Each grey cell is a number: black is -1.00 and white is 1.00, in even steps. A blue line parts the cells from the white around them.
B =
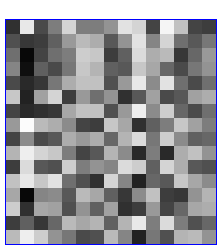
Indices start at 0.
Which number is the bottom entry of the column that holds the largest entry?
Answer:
0.87
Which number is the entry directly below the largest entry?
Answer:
0.09
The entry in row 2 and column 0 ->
-0.13
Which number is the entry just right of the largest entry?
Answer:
0.46
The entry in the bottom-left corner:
0.46
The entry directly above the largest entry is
-0.68
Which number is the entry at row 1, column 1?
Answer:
-0.57
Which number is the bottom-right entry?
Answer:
0.15
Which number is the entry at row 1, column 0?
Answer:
-0.37
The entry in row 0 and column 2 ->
-0.42
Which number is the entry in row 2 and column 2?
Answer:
-0.47
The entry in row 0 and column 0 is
-0.62
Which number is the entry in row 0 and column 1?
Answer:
0.82
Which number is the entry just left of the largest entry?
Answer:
0.20
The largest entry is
0.98
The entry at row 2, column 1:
-0.94

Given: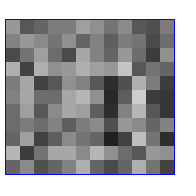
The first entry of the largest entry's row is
0.02
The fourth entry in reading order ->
-0.03
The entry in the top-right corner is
-0.03
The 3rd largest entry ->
0.49
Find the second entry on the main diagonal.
0.19
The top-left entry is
0.19
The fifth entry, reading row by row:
-0.03
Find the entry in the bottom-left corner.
-0.21
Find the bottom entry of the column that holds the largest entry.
0.37
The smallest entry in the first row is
-0.37
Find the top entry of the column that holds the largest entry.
-0.32
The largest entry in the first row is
0.25
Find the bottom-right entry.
-0.48
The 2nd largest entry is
0.54
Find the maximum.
0.60
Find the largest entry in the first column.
0.43
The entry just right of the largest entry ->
-0.53
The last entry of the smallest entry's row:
-0.64
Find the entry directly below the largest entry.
0.43
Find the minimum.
-0.74
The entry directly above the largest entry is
0.37
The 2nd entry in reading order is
-0.32
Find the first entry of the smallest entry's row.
-0.21
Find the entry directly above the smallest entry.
-0.37
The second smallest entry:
-0.69
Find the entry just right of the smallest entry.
-0.48

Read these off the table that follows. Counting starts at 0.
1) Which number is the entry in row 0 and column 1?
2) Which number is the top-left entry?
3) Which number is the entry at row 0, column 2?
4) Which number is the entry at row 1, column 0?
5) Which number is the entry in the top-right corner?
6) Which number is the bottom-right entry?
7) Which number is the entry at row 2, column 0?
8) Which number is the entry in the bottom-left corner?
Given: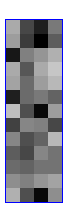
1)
-0.44
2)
0.33
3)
-0.76
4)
0.23
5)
-0.05
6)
0.11
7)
-0.82
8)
0.38

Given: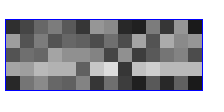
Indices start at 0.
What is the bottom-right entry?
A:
-0.80
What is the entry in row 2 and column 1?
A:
-0.13
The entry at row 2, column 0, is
-0.35
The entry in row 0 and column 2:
-0.19
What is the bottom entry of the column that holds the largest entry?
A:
-0.13
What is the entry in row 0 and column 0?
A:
-0.63
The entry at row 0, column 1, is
-0.46
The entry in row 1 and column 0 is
0.24
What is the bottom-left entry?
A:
-0.69
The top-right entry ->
-0.80
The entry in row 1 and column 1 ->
-0.35
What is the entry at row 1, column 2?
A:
-0.03
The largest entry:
0.73
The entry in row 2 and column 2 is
-0.19

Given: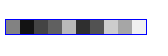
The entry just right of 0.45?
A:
-0.63
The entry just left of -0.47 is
-0.85
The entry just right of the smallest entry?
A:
-0.47

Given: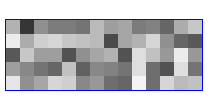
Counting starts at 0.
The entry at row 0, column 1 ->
-0.58
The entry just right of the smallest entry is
0.13
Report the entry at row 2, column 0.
-0.31
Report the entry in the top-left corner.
0.40
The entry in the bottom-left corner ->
0.80
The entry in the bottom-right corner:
0.51
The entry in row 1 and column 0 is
0.85
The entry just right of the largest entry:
-0.14
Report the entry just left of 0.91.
-0.20
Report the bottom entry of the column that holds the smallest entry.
0.13
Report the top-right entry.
0.56
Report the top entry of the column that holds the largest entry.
-0.03
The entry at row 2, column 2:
0.24
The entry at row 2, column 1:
0.56
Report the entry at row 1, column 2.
0.62

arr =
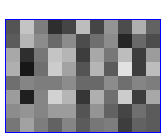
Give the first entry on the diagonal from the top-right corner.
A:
-0.23
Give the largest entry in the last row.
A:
0.27
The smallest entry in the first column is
-0.34
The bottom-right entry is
-0.29
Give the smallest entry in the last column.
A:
-0.40
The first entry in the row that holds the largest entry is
0.37
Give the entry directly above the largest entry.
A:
0.48
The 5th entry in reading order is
-0.46
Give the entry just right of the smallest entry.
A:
-0.13
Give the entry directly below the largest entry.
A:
-0.13
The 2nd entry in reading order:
0.54
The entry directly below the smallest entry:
0.04
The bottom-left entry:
-0.07
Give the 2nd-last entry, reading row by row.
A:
-0.23
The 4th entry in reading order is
-0.64
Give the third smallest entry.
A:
-0.70
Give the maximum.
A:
0.77
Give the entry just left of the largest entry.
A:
-0.29
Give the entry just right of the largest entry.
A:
-0.52
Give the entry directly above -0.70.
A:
-0.40
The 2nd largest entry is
0.65

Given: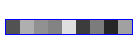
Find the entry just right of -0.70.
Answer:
0.26
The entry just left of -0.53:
0.75
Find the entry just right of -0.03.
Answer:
-0.70
